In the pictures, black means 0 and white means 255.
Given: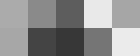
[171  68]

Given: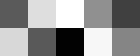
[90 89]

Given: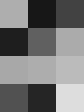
[174  96 187]

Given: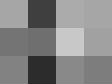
[166 111 137]

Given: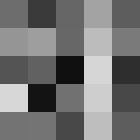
[109 158  15 206  93]

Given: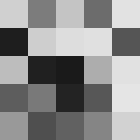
[208 206  26  87 210]

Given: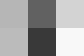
[182  57]
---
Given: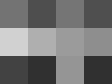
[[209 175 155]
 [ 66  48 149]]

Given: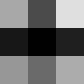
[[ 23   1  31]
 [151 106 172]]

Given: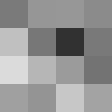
[[192 119  49]
 [219 182 155]]

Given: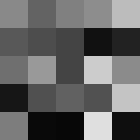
[[ 88  77  68]
 [111 153  68]]

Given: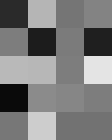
[[125  28 123]
 [185 183 125]]

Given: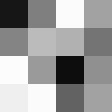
[[132 187 177]
 [252 154  13]]
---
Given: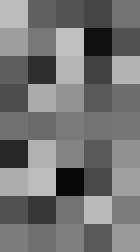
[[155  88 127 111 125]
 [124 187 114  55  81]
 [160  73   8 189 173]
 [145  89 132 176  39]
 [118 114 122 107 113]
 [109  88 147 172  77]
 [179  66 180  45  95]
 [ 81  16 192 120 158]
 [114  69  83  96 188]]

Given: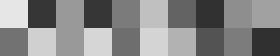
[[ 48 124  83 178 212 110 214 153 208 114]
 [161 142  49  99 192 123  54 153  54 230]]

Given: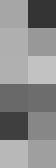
[[159 184]
 [135  63]
 [109 105]
 [194 176]
 [152 175]
 [ 52 166]]

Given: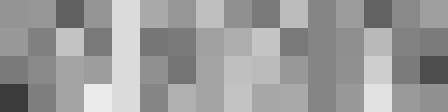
[[145 154 226 153 133 169 167 195 163 176 133 219 235 163 126  59]
 [ 77 123 206 145 133 152 186 191 163 116 145 219 158 164 137 122]
 [123 130 185 142 133 121 197 173 160 122 118 219 121 195 128 153]
 [159 137  98 155 133 188 121 144 191 150 169 219 149  97 150 148]]

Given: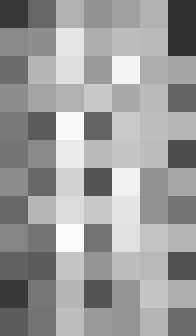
[[108 181 148 154 190 116  93]
 [174 198 148  83 181 118  57]
 [ 81 184 188 148 197  92  98]
 [180 195 224 114 251 116 133]
 [116 145 228 199 219 183 104]
 [167 145 241  83 211 103 141]
 [ 78 188 198 186 235 138 117]
 [182 190 201  99 250  92 122]
 [ 99 186 170 200 176 164 141]
 [164 173 245 154 222 181 108]
 [ 48 185 188 173 229 142 137]
 [ 48 176 161 145 176 103  57]]

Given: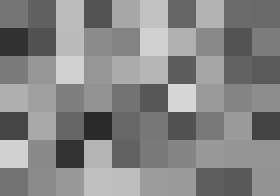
[[147  89  94 154 157 189 192 153 139 115]
 [148 149 153 132 121  98 180  51 138 209]
 [ 68 155 120  82 119 103  42 101 169  69]
 [141 132 154 215  87 115 146 127 159 175]
 [ 90  98 165  93 182 172 150 209 150 123]
 [124  83 137 176 209 131 140 187  82  49]
 [105 107 178 101 194 168  83 188  97 117]]

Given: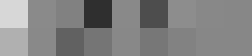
[[135 135 130 119 136 117  97 137 176]
 [135 136 141  77 137  47 129 138 215]]
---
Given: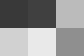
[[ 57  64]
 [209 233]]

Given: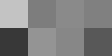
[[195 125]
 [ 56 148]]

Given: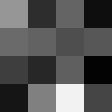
[[150  45]
 [106  98]]

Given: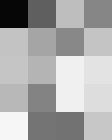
[[  6  95]
 [195 165]]

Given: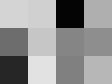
[[212 208]
 [109 198]]

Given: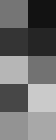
[[117  18]
 [ 52  37]]

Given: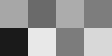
[[167 106]
 [ 26 232]]

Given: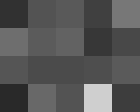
[[ 49  83]
 [110  91]]
